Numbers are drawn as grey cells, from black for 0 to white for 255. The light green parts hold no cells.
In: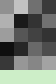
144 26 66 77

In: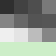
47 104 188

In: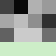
66 189 203

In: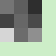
117 103 143

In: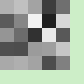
177 134 49 159 128

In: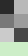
42 156

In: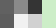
97 241

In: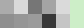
171 150

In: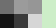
111 58
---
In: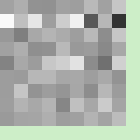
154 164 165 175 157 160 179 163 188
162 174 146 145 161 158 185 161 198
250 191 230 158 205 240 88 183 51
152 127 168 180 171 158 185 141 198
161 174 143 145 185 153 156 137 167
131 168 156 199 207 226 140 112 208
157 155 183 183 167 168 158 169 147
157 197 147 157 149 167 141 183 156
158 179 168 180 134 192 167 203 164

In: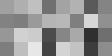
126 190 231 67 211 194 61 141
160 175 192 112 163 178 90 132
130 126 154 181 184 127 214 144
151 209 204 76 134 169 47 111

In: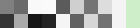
53 170 22 36 245 97 214 114 244
128 106 249 250 91 207 116 221 244

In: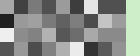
84 152 77 129 175 235 51 89 146
168 65 122 81 155 61 229 80 80
33 153 160 122 97 126 76 196 156
239 140 130 178 87 109 169 138 138

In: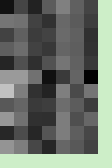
148 126 71 38 102 88 66
18 69 34 92 128 96 68
117 113 66 49 104 91 61
66 96 60 67 106 96 48
95 109 66 56 101 94 50
37 80 47 82 117 97 57
154 154 113 16 58 100 2
193 126 49 35 127 74 117
88 101 58 62 109 92 60
151 113 48 47 125 79 103
39 76 38 85 125 94 71

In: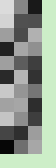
6 111 167
219 134 25
211 80 79
158 75 177
33 166 144
159 93 62
41 181 50
200 149 117
162 166 45
196 142 62
69 47 157
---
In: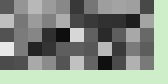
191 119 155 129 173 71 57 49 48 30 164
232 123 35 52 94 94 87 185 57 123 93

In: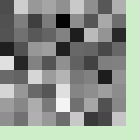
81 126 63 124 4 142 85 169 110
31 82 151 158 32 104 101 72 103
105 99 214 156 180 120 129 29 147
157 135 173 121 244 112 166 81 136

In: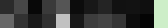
103 50 25 48 193 24 61 68 53 12 4

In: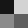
139 95

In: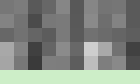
131 115 75 120 122 89 138 110 131 90
168 132 64 101 139 104 206 169 114 65

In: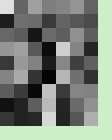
29 111 107 58 100 87 75
149 160 88 12 206 132 37
131 169 52 4 182 112 49
17 34 94 186 37 106 145
